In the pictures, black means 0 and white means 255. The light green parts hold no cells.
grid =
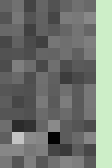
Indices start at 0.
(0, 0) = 101
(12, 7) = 71
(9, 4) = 96
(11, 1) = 196
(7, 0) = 86
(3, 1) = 97
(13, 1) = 85
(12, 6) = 93
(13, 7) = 90
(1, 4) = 70
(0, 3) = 101
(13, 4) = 112
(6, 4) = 96
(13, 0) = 120
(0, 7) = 105
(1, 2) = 84
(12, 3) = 127
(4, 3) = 101
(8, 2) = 79
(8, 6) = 90
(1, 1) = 120
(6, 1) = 106
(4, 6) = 96
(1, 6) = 121
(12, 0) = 135
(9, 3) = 107
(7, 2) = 81
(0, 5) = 99
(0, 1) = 113
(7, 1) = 83
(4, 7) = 122
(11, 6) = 106
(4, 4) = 100
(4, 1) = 83
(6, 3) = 112
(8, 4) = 90
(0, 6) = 112

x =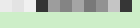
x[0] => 235
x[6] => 165
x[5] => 132
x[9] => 197

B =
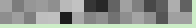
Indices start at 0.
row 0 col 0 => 164
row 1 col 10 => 143
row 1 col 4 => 192
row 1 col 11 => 164
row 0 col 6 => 194
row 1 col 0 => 142
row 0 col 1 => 124
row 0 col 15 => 97
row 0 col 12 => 72
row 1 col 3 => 190
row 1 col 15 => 159

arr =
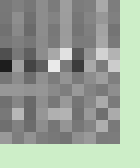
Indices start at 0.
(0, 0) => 120
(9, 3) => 150
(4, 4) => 168
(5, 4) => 234
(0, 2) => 119
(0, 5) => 158
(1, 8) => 151
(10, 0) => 111
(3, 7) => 124
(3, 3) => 139
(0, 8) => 169
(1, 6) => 119
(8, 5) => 153
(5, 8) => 124
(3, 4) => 122
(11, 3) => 125
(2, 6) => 116
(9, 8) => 111
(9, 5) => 179
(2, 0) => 113
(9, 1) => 183
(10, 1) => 130
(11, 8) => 123
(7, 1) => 151
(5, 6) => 60
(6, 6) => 122
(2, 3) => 141
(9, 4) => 176
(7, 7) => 131
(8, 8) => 170

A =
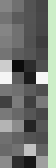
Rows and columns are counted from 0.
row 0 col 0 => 133
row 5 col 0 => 205
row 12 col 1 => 114
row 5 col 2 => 45
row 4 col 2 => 85
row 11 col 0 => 112
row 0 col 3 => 70
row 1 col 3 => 72
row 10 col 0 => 180
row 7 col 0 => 119
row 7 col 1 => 112
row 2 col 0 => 133
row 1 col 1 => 91
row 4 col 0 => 116
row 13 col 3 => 159
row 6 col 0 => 245
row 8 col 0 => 64
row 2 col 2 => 83
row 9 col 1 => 104

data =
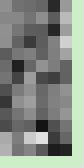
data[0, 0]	143
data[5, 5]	99
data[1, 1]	135
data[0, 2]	109
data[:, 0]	[143, 135, 144, 143, 92, 107, 116, 80, 54, 88, 75, 170, 177]
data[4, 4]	127
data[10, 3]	20
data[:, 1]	[113, 135, 118, 99, 119, 33, 68, 123, 143, 117, 104, 125, 116]
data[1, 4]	92
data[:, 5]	[153, 186, 157, 208, 163, 99, 98, 146, 136, 149, 116, 102, 35]
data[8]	[54, 143, 158, 107, 129, 136]
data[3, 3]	93
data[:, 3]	[102, 142, 91, 93, 97, 146, 74, 104, 107, 99, 20, 224, 89]
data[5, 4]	125
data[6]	[116, 68, 156, 74, 63, 98]
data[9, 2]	140

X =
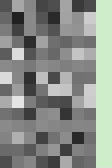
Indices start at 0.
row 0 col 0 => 83
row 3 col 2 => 44
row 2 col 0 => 124
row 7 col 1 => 156
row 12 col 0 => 106
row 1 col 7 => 204
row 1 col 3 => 84
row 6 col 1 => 134
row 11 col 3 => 66
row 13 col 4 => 60
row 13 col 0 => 77
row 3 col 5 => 101
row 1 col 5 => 163
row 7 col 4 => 201
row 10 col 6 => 134
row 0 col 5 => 164
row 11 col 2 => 137
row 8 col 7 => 203
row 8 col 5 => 74
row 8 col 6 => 166
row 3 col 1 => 113
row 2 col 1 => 65
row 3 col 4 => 111
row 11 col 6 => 41
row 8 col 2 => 125
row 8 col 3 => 90
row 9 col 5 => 52
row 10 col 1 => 133
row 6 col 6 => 114
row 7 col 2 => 61
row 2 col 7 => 191
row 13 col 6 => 101
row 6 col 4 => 73
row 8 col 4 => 77

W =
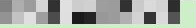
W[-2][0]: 129
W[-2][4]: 49
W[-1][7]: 36
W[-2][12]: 218
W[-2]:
[129, 174, 156, 213, 49, 224, 205, 208, 158, 156, 49, 202, 218, 211, 45]
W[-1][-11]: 76
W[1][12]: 52
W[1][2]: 223

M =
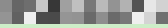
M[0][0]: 140
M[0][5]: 160
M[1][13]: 112
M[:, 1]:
[102, 97]
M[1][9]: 106
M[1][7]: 106
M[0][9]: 147
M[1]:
[148, 97, 238, 75, 74, 149, 147, 106, 142, 106, 120, 239, 212, 112]
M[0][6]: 192
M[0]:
[140, 102, 110, 199, 55, 160, 192, 120, 186, 147, 178, 83, 231, 210]
